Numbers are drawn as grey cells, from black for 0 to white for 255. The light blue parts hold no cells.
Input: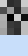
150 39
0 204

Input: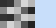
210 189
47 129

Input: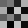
12 199
130 50

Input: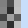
43 192
159 93

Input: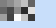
73 140
67 252

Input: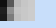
143 196
124 192

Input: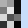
231 14
82 116

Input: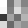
128 220
163 111

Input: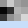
48 179
145 169
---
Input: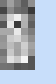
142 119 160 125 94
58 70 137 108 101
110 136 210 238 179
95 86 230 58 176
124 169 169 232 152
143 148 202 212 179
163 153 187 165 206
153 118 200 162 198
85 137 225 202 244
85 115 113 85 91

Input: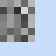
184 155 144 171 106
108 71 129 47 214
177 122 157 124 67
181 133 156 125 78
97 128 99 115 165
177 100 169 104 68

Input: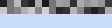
58 34 118 185 52 34 172 25 118 161 152 48 172 149 164 149
171 200 118 133 176 200 134 209 118 38 50 180 134 57 32 56

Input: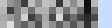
183 194 148 128 62 190 141 192 184 56 185 140 185 15
116 179 63 128 176 113 177 178 115 181 115 169 115 20
72 168 156 128 209 63 105 167 70 216 69 109 68 41
142 176 219 128 97 144 79 175 142 95 142 87 142 48

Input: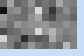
125 104 163 100 115 148 101 117 103 167 130
113 19 133 143 108 129 218 113 56 112 141
103 152 122 113 112 146 168 99 77 121 119
130 134 113 151 136 145 146 151 129 127 145
134 75 102 111 131 135 216 151 180 141 128
126 210 124 116 42 100 86 97 169 131 116
130 148 125 82 111 151 119 105 124 106 183

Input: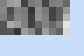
104 129 155 163 66 123 130 68 125 130
150 134 78 128 123 53 143 122 66 94
182 127 92 135 126 64 147 129 68 96
228 83 170 156 129 66 105 130 105 130
215 83 87 53 156 136 82 157 121 101

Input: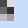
219 72
52 108
161 190

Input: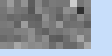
133 126 156 117 146 92 135 107 122 119 119 205 118
127 118 135 119 116 87 140 123 116 106 143 137 48
114 115 104 109 102 99 94 143 117 96 121 106 137
95 121 125 99 157 106 103 132 121 152 109 113 115
128 116 116 129 130 142 109 98 120 115 125 134 123
124 105 113 106 122 143 120 140 94 90 109 130 164
165 137 133 166 149 138 142 134 109 132 106 105 124

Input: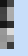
71 19
171 65
170 68
46 23
218 152
159 148
59 154
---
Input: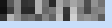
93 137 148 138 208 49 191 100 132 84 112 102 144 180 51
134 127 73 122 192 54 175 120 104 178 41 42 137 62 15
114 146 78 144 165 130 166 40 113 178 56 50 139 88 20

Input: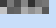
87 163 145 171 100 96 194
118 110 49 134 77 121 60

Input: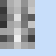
157 168 197 157 152
63 125 237 113 75
118 162 214 167 163
196 118 180 163 50
90 113 222 134 73
198 129 183 164 56
187 146 191 173 93

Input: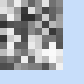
241 153 82 125 126 141 158 82 77
219 247 185 221 97 239 101 127 101
238 250 248 223 186 118 146 227 187
85 246 104 206 234 98 96 242 112
90 121 118 205 221 75 226 202 52
96 57 201 108 137 74 82 235 192
162 184 69 183 136 84 89 82 51
158 96 206 91 47 48 171 241 119
121 99 72 150 223 57 152 210 227
136 113 228 144 101 166 237 166 214

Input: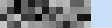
192 135 111 37 104 132 144 160 152 190 69 106 197
18 25 150 137 158 68 125 3 62 54 189 152 47
144 138 138 164 61 105 25 145 85 101 13 60 159
163 95 97 183 174 189 57 76 28 99 8 149 174

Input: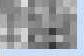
138 110 103 55 109 111 119 174 196 156 199
137 135 187 129 130 163 90 210 146 119 151
149 114 107 56 114 120 121 211 190 142 211
147 115 141 141 155 132 139 158 154 132 174
134 126 142 129 163 126 108 156 145 123 172
190 159 173 111 164 176 136 157 133 134 137
173 187 159 121 142 152 117 220 162 133 128

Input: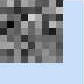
117 142 138 92 153 79 144 103 119
96 120 146 115 105 46 139 64 93
80 124 110 134 61 152 118 163 159
98 105 103 108 94 51 115 93 145
106 27 58 135 103 142 92 107 37
139 182 63 158 102 171 93 7 81
52 95 73 170 208 31 109 99 154
190 144 144 64 80 71 46 80 86
47 158 86 93 142 164 81 180 130

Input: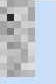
188 183 171 156 205
222 216 156 177 191
200 172 186 176 212
212 166 190 192 195
218 184 159 146 207
176 209 180 191 186
169 188 196 126 162
203 206 168 176 163
165 195 217 44 199
166 210 206 195 158
191 174 174 159 212
